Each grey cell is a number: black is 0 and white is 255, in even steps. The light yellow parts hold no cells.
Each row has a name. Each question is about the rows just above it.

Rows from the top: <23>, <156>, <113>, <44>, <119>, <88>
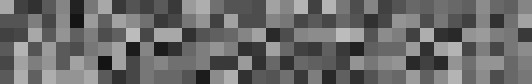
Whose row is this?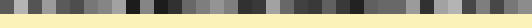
<44>
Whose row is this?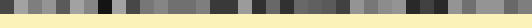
<119>
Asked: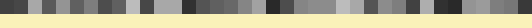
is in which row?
<113>

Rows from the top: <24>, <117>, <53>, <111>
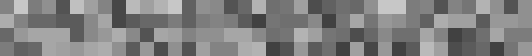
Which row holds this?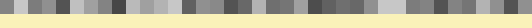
<24>
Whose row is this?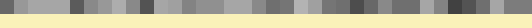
<53>
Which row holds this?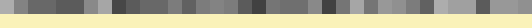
<117>

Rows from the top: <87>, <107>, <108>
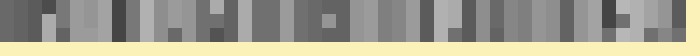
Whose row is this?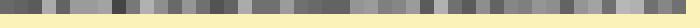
<108>
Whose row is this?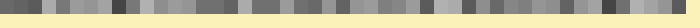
<107>

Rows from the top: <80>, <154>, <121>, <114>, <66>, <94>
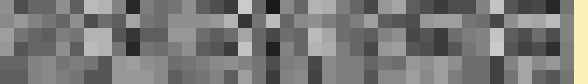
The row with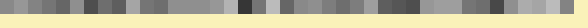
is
<154>
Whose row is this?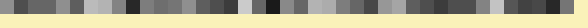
<80>

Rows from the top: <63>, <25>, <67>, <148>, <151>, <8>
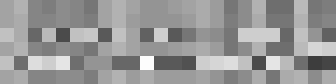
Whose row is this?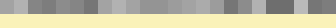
<63>
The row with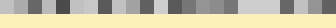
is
<67>
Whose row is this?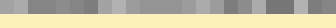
<25>

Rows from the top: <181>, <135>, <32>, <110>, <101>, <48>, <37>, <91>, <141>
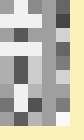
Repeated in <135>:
[241]
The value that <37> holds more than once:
[159]
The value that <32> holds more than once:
[159]
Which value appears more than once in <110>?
[241]
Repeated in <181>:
[159]
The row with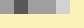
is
<32>

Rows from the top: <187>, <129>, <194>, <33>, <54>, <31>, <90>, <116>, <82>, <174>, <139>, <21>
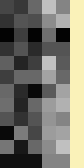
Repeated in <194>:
[3]
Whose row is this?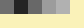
<116>
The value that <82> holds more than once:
[84]
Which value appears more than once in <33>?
[84]
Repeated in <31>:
[104]
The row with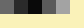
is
<90>

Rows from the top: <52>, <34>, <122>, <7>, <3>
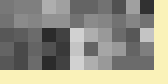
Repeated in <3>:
[107]
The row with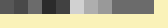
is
<3>
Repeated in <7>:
[100]
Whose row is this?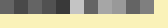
<7>

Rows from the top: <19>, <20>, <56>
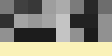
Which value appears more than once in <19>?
[123]
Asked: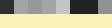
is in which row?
<20>
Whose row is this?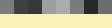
<19>
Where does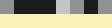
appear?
<56>

